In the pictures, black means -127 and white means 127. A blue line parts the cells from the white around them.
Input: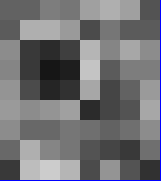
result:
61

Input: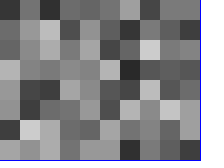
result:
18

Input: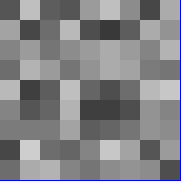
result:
43

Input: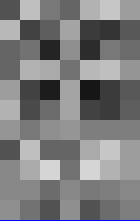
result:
-13

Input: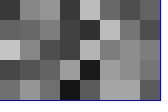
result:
21

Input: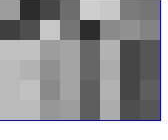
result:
58

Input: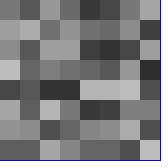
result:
-34

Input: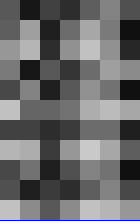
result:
11
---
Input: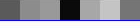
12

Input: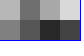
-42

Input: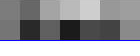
-86

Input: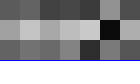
-13

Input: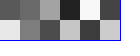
-2

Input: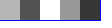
-45

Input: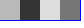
-75
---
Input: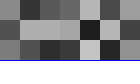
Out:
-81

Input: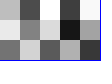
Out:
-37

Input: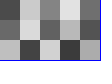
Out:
82

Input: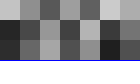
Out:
38

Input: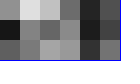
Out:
37

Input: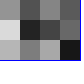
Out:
40

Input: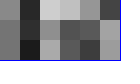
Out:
42

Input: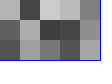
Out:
-8

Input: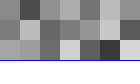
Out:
-18

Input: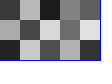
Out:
-49
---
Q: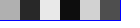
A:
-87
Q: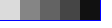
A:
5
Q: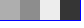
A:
13
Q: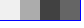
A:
44
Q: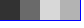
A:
-21
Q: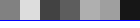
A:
93
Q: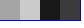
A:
75
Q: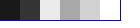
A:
-75
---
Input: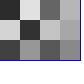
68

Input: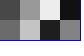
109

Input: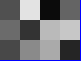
58

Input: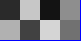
-108

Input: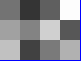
80

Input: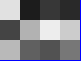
109

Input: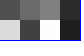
0

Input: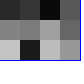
32
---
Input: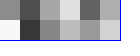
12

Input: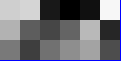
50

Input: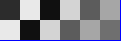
-83

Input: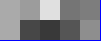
42

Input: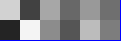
82

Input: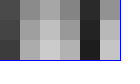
-59
